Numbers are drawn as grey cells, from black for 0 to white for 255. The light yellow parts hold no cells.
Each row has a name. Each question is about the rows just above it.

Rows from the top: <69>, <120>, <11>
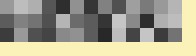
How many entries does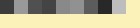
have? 9
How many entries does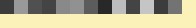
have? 13
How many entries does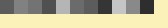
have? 11
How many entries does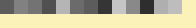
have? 13
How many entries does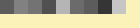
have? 9

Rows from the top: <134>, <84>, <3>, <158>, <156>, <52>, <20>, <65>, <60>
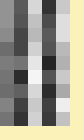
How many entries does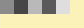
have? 5
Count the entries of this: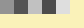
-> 5
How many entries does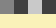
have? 4
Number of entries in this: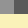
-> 2
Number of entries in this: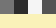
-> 4

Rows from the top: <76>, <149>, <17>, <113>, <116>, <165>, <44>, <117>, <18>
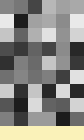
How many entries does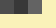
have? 3
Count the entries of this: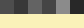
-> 6
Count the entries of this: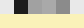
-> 6
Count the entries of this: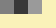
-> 3
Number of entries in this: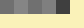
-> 5

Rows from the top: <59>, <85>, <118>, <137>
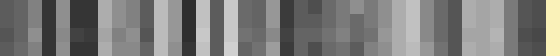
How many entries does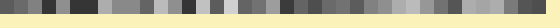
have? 39
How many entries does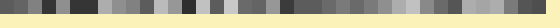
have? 39

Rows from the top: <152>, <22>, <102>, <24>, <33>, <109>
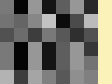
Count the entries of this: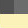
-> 2
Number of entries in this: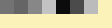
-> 7
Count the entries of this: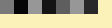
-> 7
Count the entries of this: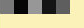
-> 5
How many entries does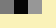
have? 3

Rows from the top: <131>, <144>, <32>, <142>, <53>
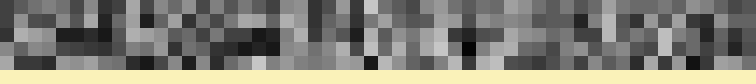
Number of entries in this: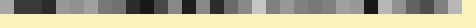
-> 33
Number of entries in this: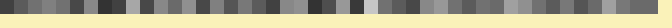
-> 47
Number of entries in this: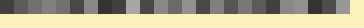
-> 25

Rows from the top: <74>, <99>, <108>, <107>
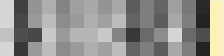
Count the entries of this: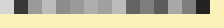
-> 15
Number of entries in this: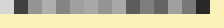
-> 15

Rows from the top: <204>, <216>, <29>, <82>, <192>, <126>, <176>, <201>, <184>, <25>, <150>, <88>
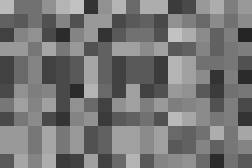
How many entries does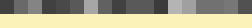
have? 18
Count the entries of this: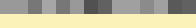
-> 14

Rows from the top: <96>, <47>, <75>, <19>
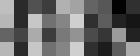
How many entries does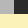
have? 2
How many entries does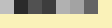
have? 7
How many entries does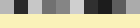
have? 10
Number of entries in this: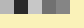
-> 5

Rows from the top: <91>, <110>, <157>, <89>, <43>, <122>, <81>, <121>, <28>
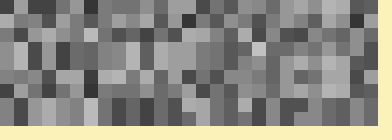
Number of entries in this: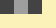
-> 3
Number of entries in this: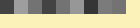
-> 9
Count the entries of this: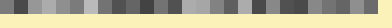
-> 27
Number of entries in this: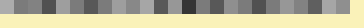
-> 25

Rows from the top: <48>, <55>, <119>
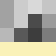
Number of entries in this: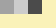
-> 3
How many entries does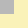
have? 1

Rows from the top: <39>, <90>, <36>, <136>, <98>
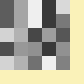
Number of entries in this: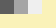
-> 3
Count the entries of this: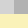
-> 2
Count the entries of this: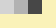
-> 3

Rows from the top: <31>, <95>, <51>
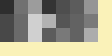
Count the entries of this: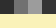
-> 4
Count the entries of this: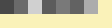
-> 7
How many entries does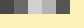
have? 5
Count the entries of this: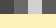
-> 4
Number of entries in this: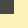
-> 1
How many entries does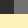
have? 2

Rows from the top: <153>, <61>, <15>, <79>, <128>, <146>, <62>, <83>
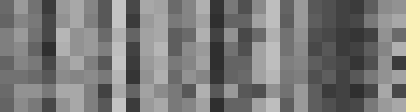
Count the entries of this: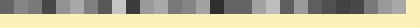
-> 29
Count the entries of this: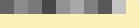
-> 9

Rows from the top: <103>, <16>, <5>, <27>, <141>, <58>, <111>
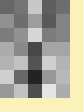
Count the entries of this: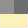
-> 2
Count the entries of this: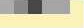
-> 5
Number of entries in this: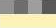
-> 4
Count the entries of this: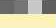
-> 4
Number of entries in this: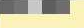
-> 5
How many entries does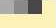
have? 3
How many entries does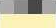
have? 4

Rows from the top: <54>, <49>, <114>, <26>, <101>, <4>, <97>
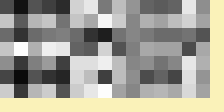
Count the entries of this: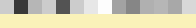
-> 14
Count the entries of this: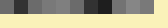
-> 11
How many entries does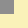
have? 1
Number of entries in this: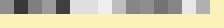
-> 15
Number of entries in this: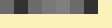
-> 7

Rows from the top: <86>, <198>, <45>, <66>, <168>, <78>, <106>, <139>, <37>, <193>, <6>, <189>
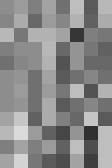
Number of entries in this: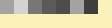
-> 7
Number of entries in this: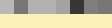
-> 8
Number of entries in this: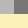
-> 2
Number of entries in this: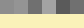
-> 6

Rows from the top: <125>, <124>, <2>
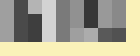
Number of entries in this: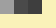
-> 3
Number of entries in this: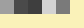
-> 5
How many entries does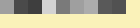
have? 9
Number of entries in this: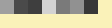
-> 7
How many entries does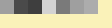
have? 7
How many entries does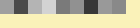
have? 9

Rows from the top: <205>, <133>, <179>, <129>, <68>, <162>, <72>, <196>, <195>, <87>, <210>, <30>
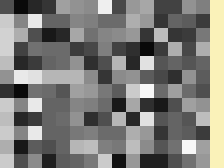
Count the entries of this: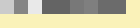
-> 9
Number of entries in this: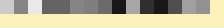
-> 15
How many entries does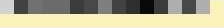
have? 15
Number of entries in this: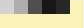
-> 5
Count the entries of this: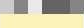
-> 6

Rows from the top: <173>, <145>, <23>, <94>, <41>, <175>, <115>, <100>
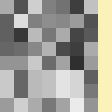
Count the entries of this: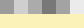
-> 6
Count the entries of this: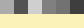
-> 6
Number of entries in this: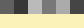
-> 6
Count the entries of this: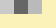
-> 3
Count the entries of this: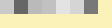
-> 7

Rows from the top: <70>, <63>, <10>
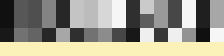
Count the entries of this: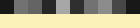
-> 10
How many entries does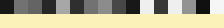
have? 16
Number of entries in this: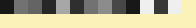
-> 13
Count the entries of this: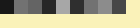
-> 9
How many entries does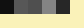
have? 5

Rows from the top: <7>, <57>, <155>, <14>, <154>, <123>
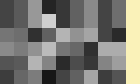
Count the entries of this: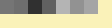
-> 7
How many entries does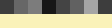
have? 8
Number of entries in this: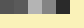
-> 5
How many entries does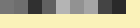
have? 9
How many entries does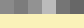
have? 6
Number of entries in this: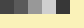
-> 5
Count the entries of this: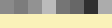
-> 8

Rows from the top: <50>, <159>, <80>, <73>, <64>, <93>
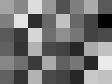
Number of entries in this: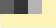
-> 3
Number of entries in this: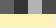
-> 4
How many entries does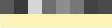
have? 8
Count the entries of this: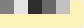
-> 5
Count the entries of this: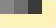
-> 3
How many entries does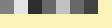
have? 7

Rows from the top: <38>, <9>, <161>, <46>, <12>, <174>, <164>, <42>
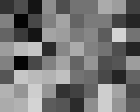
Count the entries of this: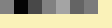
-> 7
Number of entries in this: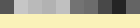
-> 10
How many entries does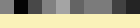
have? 10
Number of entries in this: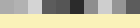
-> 10
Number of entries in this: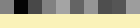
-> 10
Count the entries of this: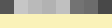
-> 8
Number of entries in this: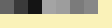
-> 7

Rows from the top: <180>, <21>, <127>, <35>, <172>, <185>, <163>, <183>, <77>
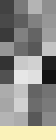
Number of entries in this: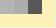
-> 3
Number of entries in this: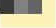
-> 3
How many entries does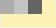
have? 3
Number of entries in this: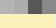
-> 4

